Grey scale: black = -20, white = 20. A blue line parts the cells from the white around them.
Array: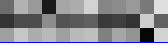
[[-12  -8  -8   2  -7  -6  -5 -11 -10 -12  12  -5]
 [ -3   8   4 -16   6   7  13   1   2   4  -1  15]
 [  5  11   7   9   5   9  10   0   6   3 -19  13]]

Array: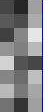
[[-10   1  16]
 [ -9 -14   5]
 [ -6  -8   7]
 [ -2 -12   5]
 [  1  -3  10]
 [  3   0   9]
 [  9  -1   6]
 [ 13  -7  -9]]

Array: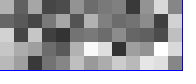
[[ -4  -6  -9  -1   6  -7   8   0  -3  -2   2 -10  13]
 [  8  -5   6  -9  -8   3  -3  -1   0 -11   3  14   1]
 [  9   5 -11  -2   1  10   4   7  12   9  16  15   1]
 [ 11   7   5  -3  -6   8  19  15 -12   5   3  20  14]
 [ 13  -9  11 -10 -12  -2  -1  -3   2  -4  -5  -8  10]]

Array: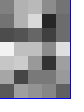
[[ -8  -7  -4 -10  -3]
 [ -6   5   3   1  -5]
 [ -2   8  14 -14  -3]
 [  0   8   9   2  -2]
 [  6  -9  -1  -1   4]
 [ 11  12   4 -12   5]
 [ 18  10  10   2  15]]

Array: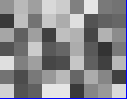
[[-11  10  -2  11   7  15  -7  -5  -4]
 [ -7  -3  12  -6  -4   7  -6 -12  -1]
 [ -2  -8  -1   4   9  -4   7   1 -10]
 [  3   9   5  14  12   0  16  -1  -2]
 [  6  -5   5 -10  10   8  -9   8   2]
 [ 13  -7  -5  16  16 -11   1   4  14]
 [ 15   0   5  -9  -8  11  -5 -10   9]]

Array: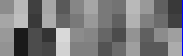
[[  2   9 -10   6  -6   1   6  -1  -2   9   4  -5 -11]
 [  3 -16  -8  -9  13   0   0  -7  -3   5  -6  -6   7]
 [  4 -16  -8 -12  14   2   1  -4  -8   3  -5   2   5]
 [  6  10 -11   7  -4  -1   4  -1  -5   8   0  -3 -10]]
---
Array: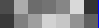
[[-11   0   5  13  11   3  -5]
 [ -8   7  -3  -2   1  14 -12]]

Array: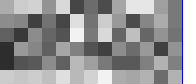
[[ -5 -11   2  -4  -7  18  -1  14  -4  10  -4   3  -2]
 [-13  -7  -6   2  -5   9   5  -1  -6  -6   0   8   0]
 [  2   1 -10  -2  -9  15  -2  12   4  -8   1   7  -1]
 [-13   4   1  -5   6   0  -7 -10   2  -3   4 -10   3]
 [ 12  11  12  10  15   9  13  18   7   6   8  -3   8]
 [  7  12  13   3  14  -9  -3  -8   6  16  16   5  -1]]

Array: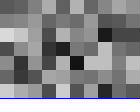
[[  2 -12   3  -9   8 -17  10  10   0  10]
 [ -4 -11  -7   6   5  -1  -2   2  -2   7]
 [ -6  -5   0   7  -5   8  -4   1   6   3]
 [  0   1   4  -4  -1  -3   4  -7  -6  -2]
 [ -8   2   6 -12 -15  -1  -3  10  -2  -4]
 [ 12   7   4  -8  12  -7   5 -14  -3  -6]
 [ 14  11   5  -8   8   1   3 -16  -9  -9]]

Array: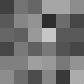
[[ -4  -5   4  11  -6  -6]
 [  2  -3  -8   1 -11   7]
 [-10  -2  -4   6   6   2]
 [ -9  -1  -5  -1  -7  -9]
 [  0   0   5   4  -1   3]
 [ -6   1   3 -13  -3  -9]]

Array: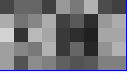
[[ 13 -12   9   6 -11 -13 -15   6   6]
 [  5  -7   2   0  -5  -7  -6   0   0]
 [ -9  -4  -4 -10   4  -1   8  -8 -10]
 [  7  -2   1   7 -10  -6 -13   4   7]
 [  5   1  -1   8 -11  -4 -14   3   8]]

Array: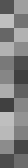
[[  1 -10]
 [  2  -9]
 [ -1  -8]
 [  7  -5]
 [ -8  -3]
 [ 10  -2]
 [  9   0]
 [-10   1]
 [  8   2]
 [ 10   3]
 [ -7   5]
 [ -4   8]]

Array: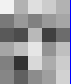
[[  0 -12  14   7  12]
 [ -6  -8   9 -10  -3]
 [  1  -5   2   5  13]
 [ -1   4   0   4   6]
 [ 18   8  15  12   8]
 [  6  10  16   3  10]]
